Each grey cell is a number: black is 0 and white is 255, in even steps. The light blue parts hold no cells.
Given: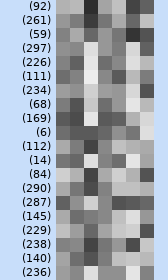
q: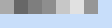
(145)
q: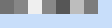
(111)
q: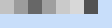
(229)
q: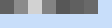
(287)
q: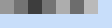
(261)

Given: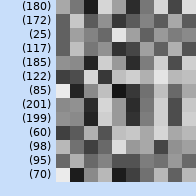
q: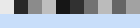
(85)
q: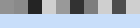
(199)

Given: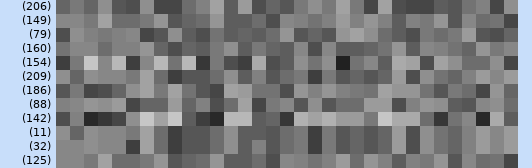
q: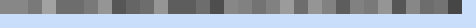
(125)
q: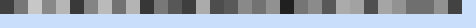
(154)
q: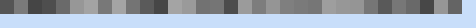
(186)
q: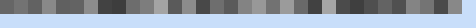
(206)
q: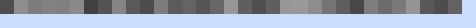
(79)

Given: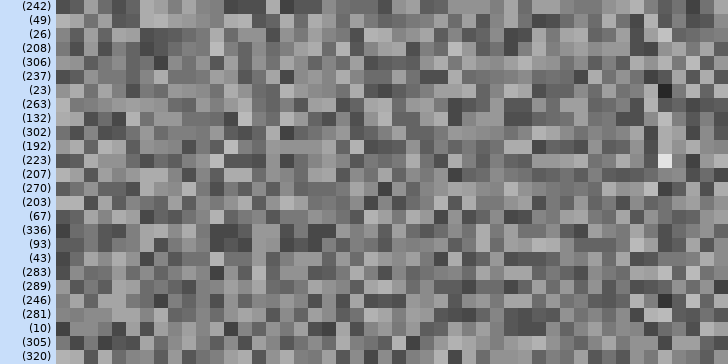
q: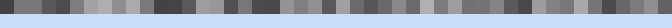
(336)
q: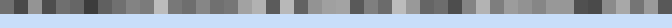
(208)
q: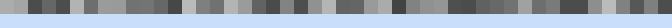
(132)
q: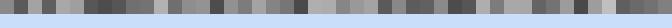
(26)
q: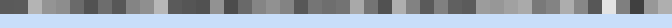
(223)

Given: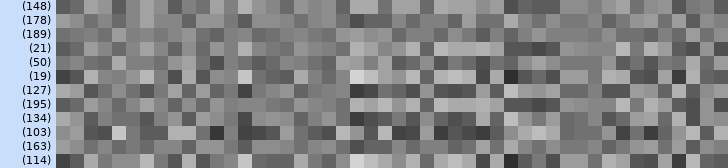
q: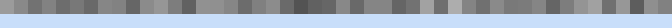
(163)
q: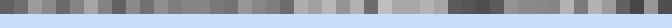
(195)
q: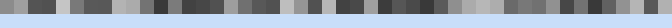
(103)

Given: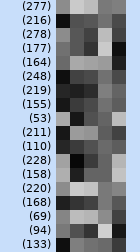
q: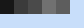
(155)
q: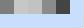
(69)
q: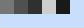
(94)
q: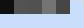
(216)

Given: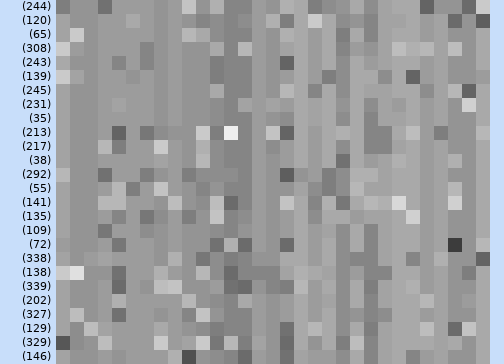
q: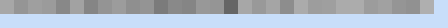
(243)
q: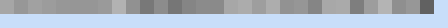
(338)
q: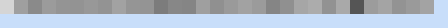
(139)

